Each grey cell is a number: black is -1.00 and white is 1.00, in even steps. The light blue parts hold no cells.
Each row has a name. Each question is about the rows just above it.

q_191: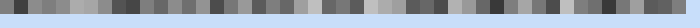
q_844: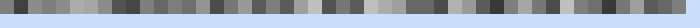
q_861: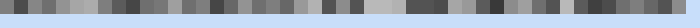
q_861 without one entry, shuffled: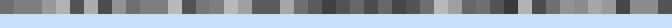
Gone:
[0.05]
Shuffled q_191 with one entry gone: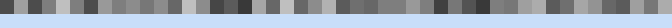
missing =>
[-0.24]
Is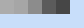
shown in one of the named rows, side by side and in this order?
no
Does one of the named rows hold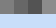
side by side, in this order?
yes

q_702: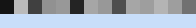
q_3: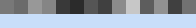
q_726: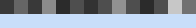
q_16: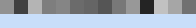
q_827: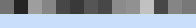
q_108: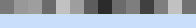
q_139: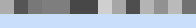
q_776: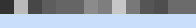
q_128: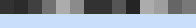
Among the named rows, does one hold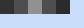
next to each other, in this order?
yes
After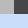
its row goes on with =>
[-0.27 -0.21 -0.21  0.09 -0.01  0.56 -0.06 -0.33 -0.39 -0.16 -0.16]
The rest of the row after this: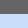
[ 0.09 -0.01  0.56 -0.06 -0.33 -0.39 -0.16 -0.16]
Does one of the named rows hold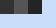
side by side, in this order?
yes

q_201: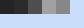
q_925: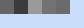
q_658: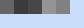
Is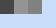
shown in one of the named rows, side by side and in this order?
yes
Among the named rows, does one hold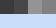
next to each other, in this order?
yes
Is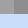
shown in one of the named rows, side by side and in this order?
no
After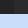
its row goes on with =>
[-0.39  0.26  0.06]
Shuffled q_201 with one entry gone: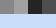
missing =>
[-0.66]
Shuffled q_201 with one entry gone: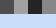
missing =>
[-0.66]
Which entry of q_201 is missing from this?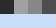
[-0.72]

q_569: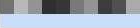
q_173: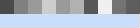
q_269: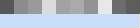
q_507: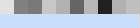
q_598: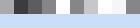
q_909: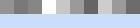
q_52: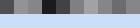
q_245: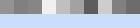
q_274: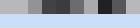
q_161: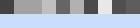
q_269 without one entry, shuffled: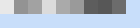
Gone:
[0.10]
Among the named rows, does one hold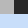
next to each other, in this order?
no
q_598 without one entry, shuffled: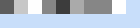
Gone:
[0.93]

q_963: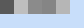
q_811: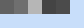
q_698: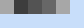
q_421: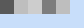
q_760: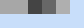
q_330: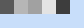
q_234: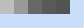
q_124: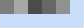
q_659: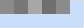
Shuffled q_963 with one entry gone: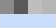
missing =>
[0.04]
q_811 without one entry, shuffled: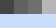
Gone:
[-0.41]
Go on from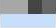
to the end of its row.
[0.37]
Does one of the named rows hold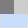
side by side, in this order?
no
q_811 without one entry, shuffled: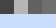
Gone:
[-0.41]
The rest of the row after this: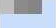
[0.43]
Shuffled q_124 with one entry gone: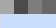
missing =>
[0.14]

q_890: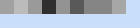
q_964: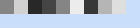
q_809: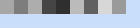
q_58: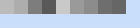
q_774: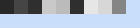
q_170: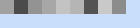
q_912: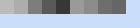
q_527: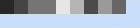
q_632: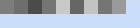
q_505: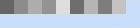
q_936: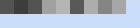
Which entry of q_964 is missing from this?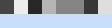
[0.64]
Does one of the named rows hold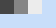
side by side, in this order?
yes

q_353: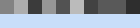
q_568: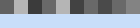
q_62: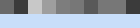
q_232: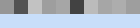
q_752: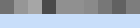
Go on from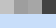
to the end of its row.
[0.47 0.30 0.36 0.24]
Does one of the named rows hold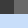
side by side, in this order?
yes
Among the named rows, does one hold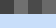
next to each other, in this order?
no
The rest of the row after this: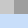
[-0.02 -0.07 -0.30 -0.07 -0.07 -0.54]
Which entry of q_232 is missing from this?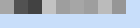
[0.36]
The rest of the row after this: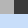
[-0.18  0.42 -0.48 -0.18 -0.42 -0.18  0.03]

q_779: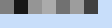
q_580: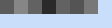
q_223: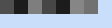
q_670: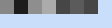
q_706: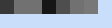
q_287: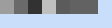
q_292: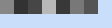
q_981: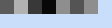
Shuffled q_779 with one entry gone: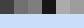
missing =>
[0.17]
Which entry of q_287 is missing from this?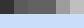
[-0.17]

